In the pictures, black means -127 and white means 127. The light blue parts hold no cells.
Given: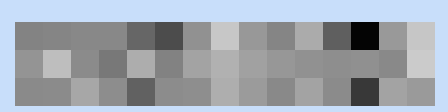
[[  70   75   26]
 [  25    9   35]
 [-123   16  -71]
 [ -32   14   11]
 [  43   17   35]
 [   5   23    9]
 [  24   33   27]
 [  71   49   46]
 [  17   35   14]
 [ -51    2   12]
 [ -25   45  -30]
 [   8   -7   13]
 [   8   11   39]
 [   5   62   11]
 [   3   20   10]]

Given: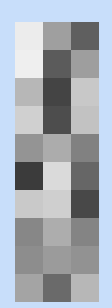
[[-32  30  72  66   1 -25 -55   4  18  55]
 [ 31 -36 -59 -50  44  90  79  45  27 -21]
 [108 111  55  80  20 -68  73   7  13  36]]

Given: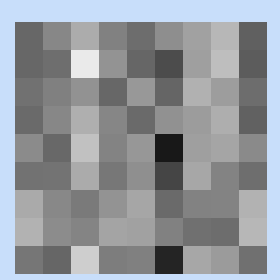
[[ -31  -35  -18  -30   10  -17   50   55  -15]
 [  55   62   29   46   37    3    3  -18   27]
 [  33   31   49   28   31   39    2  -15   39]
 [  14  -51  -26   17 -103  -58  -21    1  -91]
 [ -18  -25   24  -21   23   15   38   33    0]
 [   1   19  -24    6    3   -8   19   36   -2]
 [  44  106   18   47   65   43   -5    4   78]
 [   7  -17    0    7  -23  -12    8   12  -25]
 [ -24  -24  -14  -21   11  -13   42   50   -9]]

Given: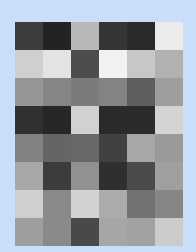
[[107  49  30  84  26  31   6  75]
 [-85  71 -33 -84  39 -52 -13  33]
 [-74 114   3 -85 -62 -80  44  38]
 [ 56 -50  -4  81 -23  17  82 -54]
 [-92  99   5 -88 -26 -67   9  10]
 [-66  79  22 -78   1  39  79  30]]

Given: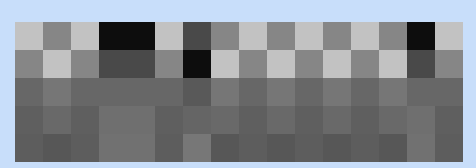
[[  66    6  -24  -32  -34]
 [-114  -54  -24  -16  -14]
 [   6   66   -9  -22  -40]
 [  66    6  -24  -32  -34]
 [   6   66   -9  -22  -40]
 [  66    6  -24  -32  -34]
 [   6   66   -9  -22  -40]
 [  66    6  -24  -32  -34]
 [   6   66   -9  -22  -40]
 [ -54 -114  -38  -26   -8]
 [  66    6  -24  -32  -34]
 [-114  -54  -24  -16  -14]
 [-114  -54  -24  -16  -14]
 [  66    6  -24  -32  -34]
 [   6   66   -9  -22  -40]
 [  66    6  -24  -32  -34]]

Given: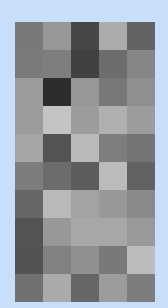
[[-28   6  15  28 -11 -29  10  25  60  -2]
 [ 43 -18  -7  48  -1  59  24  39  -6  28]
 [-56 -62  23  28  58 -34  35  40  16 -25]
 [ 23  -1 -82  68 -43 -19  57  24   1  42]
 [ -7  -5  28  27  37  -2 -24 -43 -44 -14]]

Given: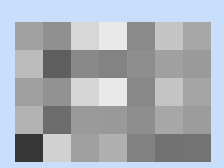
[[ 39  26  37  28 -12]
 [ 69  32  68  39 -13]
 [ 10  14   8  14   1]
 [105   3 105  25  48]
 [ 87   9  86  26  31]
 [ 16 -33  18 -19  81]
 [ 33  60  31  51 -73]]
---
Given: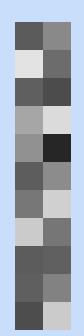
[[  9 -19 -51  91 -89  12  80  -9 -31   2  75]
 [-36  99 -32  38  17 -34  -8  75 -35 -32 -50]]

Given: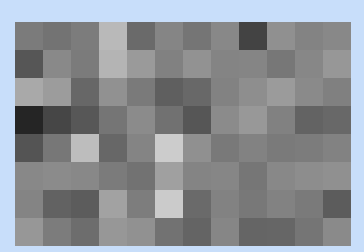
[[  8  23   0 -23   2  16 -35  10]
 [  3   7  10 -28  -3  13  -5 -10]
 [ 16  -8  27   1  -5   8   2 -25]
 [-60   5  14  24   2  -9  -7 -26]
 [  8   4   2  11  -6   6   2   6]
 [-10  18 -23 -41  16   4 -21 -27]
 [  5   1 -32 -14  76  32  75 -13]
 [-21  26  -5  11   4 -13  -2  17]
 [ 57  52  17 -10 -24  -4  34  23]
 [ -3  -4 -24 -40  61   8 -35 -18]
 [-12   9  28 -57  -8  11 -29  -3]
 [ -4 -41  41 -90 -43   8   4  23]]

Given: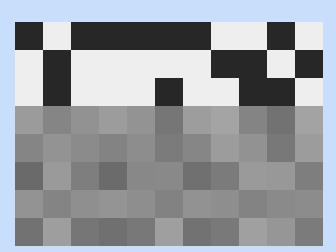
[[110 -88 110  35  28  -1  12  -4]
 [-88 110 -88 -13  -7  24  10  22]
 [110 -88 -88   4  18  26   3  32]
 [110 -88 110  36  28  -4  14  -6]
 [-88 110 110  29   6 -15  18 -13]
 [-88 110 -88  -9  -4   9   2  31]
 [-88 110 110  19  13   8  14  -7]
 [-88 110 110  28   3 -20  20 -15]
 [-88 110 110  18  11  -1  15  -9]
 [110 -88 -88   5  19  26   4  30]
 [-88 110 110  27   5 -21  19 -13]]

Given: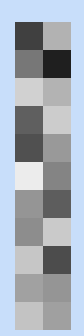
[[ 50 -96  51  76  25   4 -34  74 -51  21  32]
 [-63  -8  81 -32 -47 108  21  13  70  33  67]]

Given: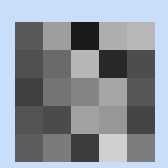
[[  55  -50  -40  -58   -2]
 [  46  -87   38   23   80]
 [-101   54    4   34  -66]
 [  30  -21  -11  -52   -4]
 [ -38  -47  -63  -43  -34]]

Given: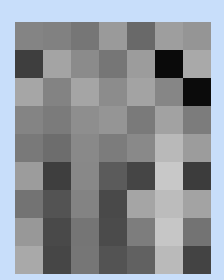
[[  21   41 -116   -3   28  -67   35  -12  -60]
 [  30 -117    6   34   57   72   60   70   58]
 [ -22   28   35   -5    9  -58   37   -2  -30]
 [  26   -9   12   21   -3  -36  -54  -52  -44]
 [  -9   11   37   14    9    8    3  -10   -9]
 [   1   36    3   -4  -18  -65  -44  -54  -57]
 [   4  -65   38    4   -6   28  -12   24   41]]
